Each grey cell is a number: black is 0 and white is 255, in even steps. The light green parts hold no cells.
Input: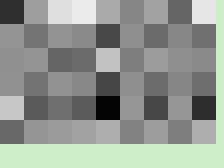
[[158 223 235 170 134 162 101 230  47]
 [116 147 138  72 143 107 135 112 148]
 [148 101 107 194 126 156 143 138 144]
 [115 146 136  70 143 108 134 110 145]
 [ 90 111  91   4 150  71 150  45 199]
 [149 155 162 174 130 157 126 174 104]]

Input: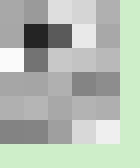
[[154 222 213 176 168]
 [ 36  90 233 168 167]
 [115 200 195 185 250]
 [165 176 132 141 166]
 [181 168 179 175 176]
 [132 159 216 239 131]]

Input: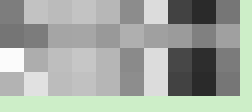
[[194 187 195 183 140 220  66  42 118 125]
 [124 165 166 153 175 160 155 128 160 117]
 [173 190 198 182 138 220  71  45 123 251]
 [225 188 193 182 141 220  66  42 118 179]]

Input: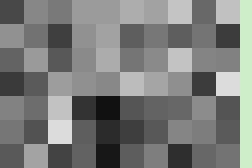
[[135 121 155 155 173 162 196 104 193  72]
 [114  63 145 162  94 119  94 116  60 145]
 [154  88 138 172 117 138 195 132 129  99]
 [ 90 157 144 136 188 165 143  60 220  58]
 [109 194  51  17  85  99 103 140  84 130]
 [ 82 220  94  43  62  88 133 125  90 118]
 [163  67  98  23  93 126  46 103 115  89]]

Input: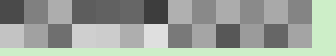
[[128 173  93  97 102  61 176 137 172 138 169 132  74]
 [161 111 207 204 174 223 121 165  87 155 102 164 195]]

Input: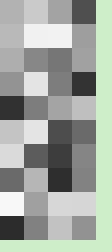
[[202 163  79 178]
 [241 242 158 185]
 [135 118 161 174]
 [228 125  51 147]
 [125 164 191  49]
 [228  77 106 196]
 [ 92  61 133 218]
 [182  46 130 106]
 [160 215 214 248]
 [129 194 146  44]]

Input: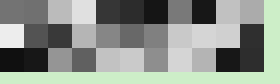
[[112 187 224  54  44  21 121  23 193 171 115]
 [ 83  57 181 134 104 128 201 213 208  47 237]
 [ 23 149  96 194 202 142 213 180  23  45  16]]

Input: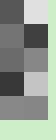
[[224  87]
 [ 64 116]
 [135 107]
 [196  56]
 [134 136]]

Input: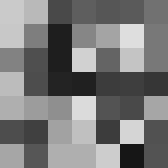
[[185  73  93  85  89 113 202]
 [125  31 134 164 221 120 201]
 [ 80  31 208 100 197 120 131]
 [ 78  34  32  60  62  53 188]
 [155 142 219  84  73 166 175]
 [ 64 161 192  61 213  81  78]
 [ 86 175 174 205  22  83 166]]
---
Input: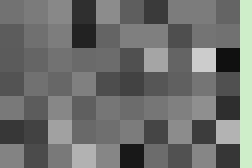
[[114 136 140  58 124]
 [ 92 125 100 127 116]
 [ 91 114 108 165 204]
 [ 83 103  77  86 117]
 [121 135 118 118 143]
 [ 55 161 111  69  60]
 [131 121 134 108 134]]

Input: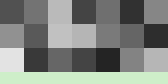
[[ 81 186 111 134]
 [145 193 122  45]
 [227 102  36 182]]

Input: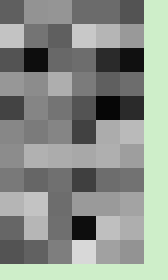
[[ 94 149 107]
 [194  95 181]
 [ 83 103  42]
 [150 173  95]
 [ 66 115   5]
 [135 133 172]
 [140 171 176]
 [121 112 109]
 [180 109 154]
 [102 111 191]
 [ 82 126 162]]

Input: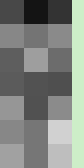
[[ 72  51]
 [135 138]
 [ 94 108]
 [ 91  79]
 [150 139]
 [135 209]
 [161 190]]

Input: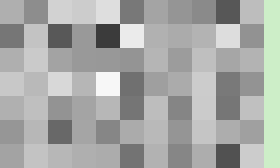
[[175 210 222 164 138 189]
 [118  88  59 177 179 146]
 [175 163 152 181 191 179]
 [200 216 247 159 204 147]
 [176 147 183 189 203 192]
 [150 104 134 185 197 160]
 [163 183 172 178 173 204]]

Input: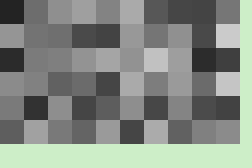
[[ 35 143 131  87  68]
 [149 111  67 117  73]
 [ 43 127 165 193  44]
 [139  97  69 125 107]
 [122 142  93  71  75]
 [ 94 121 154 171 128]]

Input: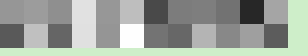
[[150 143 151  73 126  39]
 [ 89 101 149 115 180 159]]

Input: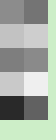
[[140]
 [194]
 [126]
 [201]
 [ 41]]

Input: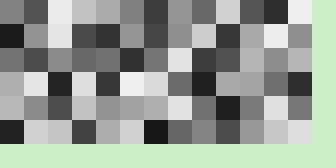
[[130 235 172  61 103  84 239]
 [ 26 229  52  70 204 169 143]
 [114 139 113 117  61 180 183]
 [174  36  54 218  33 163  46]
 [184  77 147 175 113 122 118]
 [ 35 197 173  23 132 153 221]]
